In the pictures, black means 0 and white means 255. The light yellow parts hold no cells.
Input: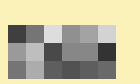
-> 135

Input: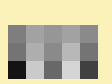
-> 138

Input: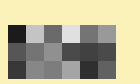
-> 74

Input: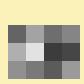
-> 226

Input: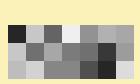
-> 112

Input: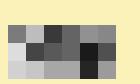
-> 100
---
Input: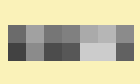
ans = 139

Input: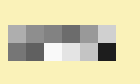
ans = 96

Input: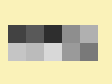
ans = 187

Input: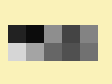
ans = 164

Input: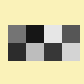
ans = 189

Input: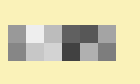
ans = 199

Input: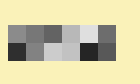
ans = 130
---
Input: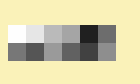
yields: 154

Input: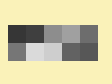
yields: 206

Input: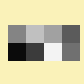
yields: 243

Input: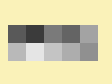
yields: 196

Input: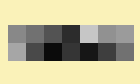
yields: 11

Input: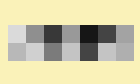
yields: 123

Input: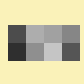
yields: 197
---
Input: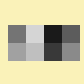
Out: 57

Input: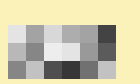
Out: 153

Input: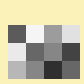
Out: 134

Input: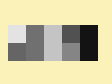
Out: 133

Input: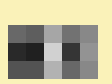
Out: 53

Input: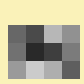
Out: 62

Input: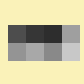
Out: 137

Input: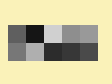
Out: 55
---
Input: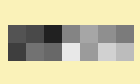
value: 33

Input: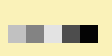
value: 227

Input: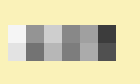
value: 206

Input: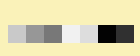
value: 120

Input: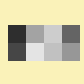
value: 205

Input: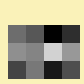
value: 1
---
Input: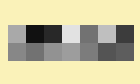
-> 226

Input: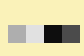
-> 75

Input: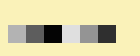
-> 223

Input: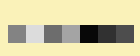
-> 164

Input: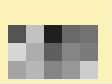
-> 105

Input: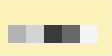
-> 104
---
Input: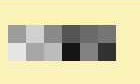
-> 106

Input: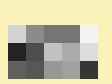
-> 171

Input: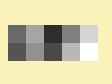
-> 127

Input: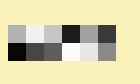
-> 161

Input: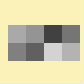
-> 65

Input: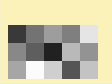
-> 185

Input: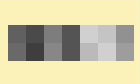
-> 196

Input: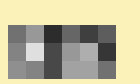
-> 174
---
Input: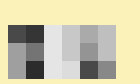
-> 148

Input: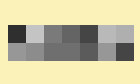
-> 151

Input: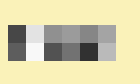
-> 49

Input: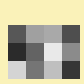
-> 233

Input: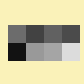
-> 165

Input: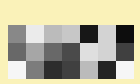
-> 211

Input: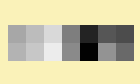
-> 147
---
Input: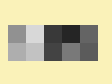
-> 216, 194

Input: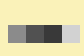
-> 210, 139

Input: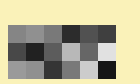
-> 225, 204

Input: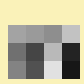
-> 225, 194

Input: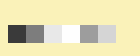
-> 254, 232

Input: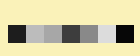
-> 220, 188
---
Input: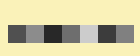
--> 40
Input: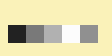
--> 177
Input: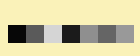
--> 213
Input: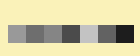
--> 133
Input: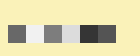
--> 125
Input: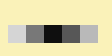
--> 15
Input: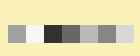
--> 49
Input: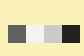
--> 202
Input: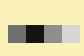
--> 142
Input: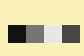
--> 231
